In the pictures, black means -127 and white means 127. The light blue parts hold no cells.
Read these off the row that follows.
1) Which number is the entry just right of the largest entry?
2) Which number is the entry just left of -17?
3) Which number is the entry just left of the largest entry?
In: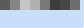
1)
48
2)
-56
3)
5

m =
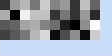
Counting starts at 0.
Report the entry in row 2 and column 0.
-39
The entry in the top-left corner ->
-75
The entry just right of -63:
-39
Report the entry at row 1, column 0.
45
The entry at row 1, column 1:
-126
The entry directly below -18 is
-115
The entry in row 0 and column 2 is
55
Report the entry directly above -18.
-75
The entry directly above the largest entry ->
-86
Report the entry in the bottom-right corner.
77
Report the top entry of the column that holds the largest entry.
-27

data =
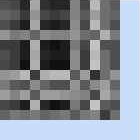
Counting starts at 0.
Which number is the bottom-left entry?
-27
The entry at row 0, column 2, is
-89
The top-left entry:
-48
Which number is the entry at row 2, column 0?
-48
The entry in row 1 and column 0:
-27
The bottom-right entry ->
-17
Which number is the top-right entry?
-37
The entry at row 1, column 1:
-37
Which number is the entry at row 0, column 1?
-57

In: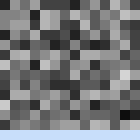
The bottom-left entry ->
-70
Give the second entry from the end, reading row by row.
31
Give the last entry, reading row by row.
63
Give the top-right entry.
-61
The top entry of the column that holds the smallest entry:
3
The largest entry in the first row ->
53
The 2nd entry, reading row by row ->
22
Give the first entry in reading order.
-93
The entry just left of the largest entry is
3
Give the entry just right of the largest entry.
31
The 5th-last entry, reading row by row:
53
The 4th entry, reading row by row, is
31
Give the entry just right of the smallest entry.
-93
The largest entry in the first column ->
74
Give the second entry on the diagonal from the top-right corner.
63
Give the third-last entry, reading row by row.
-37
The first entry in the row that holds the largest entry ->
-49
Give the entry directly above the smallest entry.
-16
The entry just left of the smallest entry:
-37
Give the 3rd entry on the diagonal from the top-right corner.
31
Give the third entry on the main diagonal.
31
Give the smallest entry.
-114

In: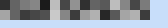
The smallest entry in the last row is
-88
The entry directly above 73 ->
61
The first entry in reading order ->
-79
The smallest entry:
-100
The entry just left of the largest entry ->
-47
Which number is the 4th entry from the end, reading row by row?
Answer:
-38
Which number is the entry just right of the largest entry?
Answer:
6
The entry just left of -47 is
-56
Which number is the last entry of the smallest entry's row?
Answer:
-4

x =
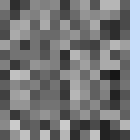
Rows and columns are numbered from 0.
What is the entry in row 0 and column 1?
-82
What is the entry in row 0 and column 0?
9
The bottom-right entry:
-63
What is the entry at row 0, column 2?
-53
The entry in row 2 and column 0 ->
-43
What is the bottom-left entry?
-43
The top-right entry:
-31
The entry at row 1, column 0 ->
-21
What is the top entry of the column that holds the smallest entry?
54
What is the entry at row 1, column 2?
9
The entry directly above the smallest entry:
42
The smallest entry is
-105
